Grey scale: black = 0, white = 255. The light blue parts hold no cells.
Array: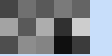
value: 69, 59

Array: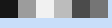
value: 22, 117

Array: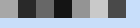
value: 167, 73

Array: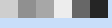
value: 206, 37

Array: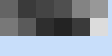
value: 100, 220

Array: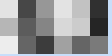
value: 227, 122
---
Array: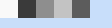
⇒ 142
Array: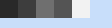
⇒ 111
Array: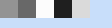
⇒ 252
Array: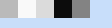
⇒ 219
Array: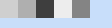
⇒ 62
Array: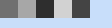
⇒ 46
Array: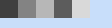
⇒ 183
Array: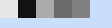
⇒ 171
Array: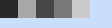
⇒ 70
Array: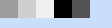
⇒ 239
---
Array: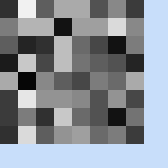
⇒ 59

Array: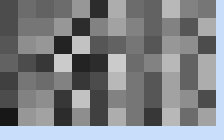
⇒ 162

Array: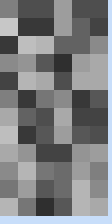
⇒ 169

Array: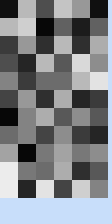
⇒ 131

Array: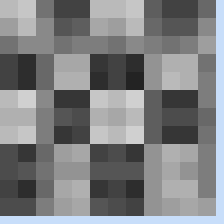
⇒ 158

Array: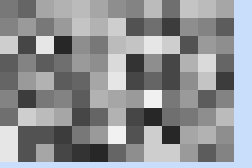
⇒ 131
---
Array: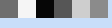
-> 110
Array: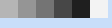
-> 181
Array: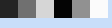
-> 36
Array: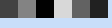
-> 66
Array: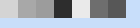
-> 212
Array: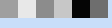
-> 159
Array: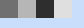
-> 112
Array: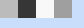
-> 187
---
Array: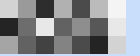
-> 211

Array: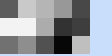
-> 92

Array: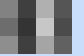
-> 130

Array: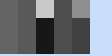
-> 100

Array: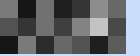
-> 122

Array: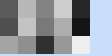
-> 90

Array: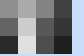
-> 143

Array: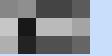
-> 134

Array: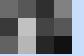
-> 107
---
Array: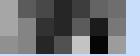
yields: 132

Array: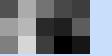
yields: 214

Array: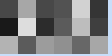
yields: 91

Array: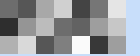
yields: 217

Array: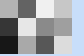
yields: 169

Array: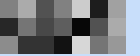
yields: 51

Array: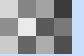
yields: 101
